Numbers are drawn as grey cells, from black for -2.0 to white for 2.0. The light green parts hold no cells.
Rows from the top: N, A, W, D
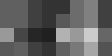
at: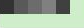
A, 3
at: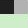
W, 3
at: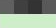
A, 1
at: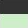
N, 3
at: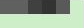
A, 0

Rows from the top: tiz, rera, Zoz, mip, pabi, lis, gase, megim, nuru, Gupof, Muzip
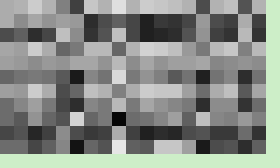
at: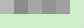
pabi, 8
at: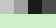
Muzip, 12
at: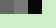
nuru, 6
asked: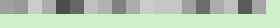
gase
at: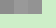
pabi, 2
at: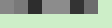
megim, 12

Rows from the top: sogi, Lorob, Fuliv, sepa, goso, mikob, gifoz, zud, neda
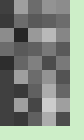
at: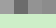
sogi, 1
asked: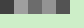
mikob
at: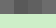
Lorob, 1
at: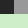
Fuliv, 1
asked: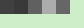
gifoz
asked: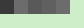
Lorob

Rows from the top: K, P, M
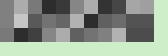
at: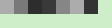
K, 1
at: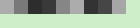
K, 1
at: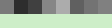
M, 0
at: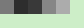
K, 2
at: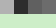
P, 5
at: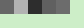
P, 4
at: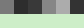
K, 2

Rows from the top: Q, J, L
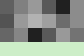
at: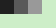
L, 2
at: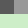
L, 3
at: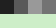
L, 2
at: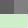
Q, 0
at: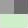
J, 3

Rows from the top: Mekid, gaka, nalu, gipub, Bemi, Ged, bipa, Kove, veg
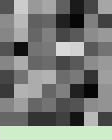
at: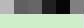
gaka, 1
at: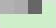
bipa, 1
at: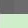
Bemi, 2
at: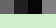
gaka, 3

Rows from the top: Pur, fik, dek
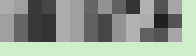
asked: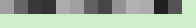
fik
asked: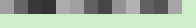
dek
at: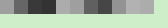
fik, 0
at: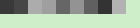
Pur, 2

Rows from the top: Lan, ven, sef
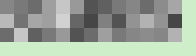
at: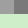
sef, 7
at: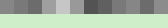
Lan, 0

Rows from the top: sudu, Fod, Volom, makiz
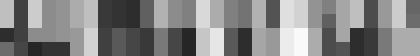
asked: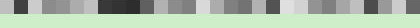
sudu
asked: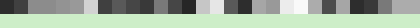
Volom
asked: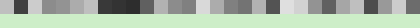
Fod

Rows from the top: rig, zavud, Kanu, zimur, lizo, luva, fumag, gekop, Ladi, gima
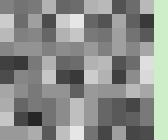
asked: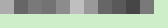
gekop
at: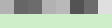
lizo, 3
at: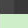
luva, 4
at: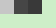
luva, 3
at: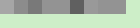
fumag, 0

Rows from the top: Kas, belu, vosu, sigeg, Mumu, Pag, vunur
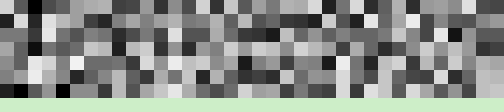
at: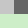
Pag, 27
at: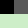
vunur, 1
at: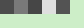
vosu, 9
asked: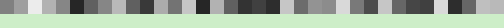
Pag

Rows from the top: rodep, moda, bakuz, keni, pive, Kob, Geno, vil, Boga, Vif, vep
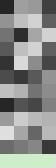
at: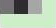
bakuz, 0
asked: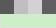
keni
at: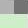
Geno, 1

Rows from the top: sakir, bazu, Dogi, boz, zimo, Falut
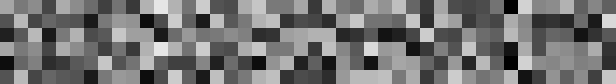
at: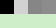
sakir, 36
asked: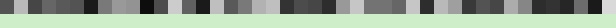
bazu

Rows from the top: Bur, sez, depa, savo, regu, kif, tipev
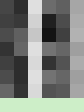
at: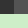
regu, 3
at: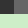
savo, 0
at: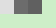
Bur, 2
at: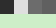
Bur, 1
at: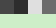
Bur, 0

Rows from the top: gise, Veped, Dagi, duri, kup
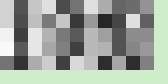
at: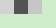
gise, 0
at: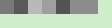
Dagi, 4
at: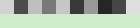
Veped, 0
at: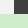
Dagi, 0

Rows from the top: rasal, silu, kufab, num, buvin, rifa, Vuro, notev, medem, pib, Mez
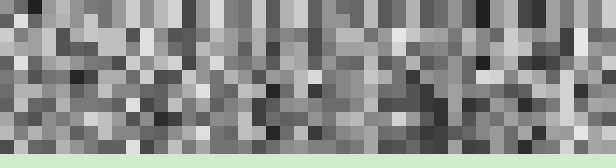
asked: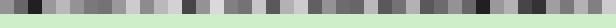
rasal
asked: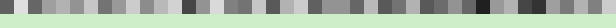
silu
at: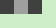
Mez, 31

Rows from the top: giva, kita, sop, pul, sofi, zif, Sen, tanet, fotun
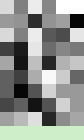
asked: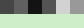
tanet
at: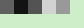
tanet, 1
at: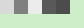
sop, 0
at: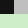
sofi, 1
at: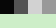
Sen, 1
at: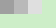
fotun, 0
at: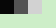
Sen, 1

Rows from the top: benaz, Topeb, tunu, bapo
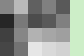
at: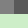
benaz, 3
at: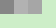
tunu, 1
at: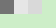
bapo, 1
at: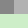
tunu, 1
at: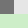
bapo, 1

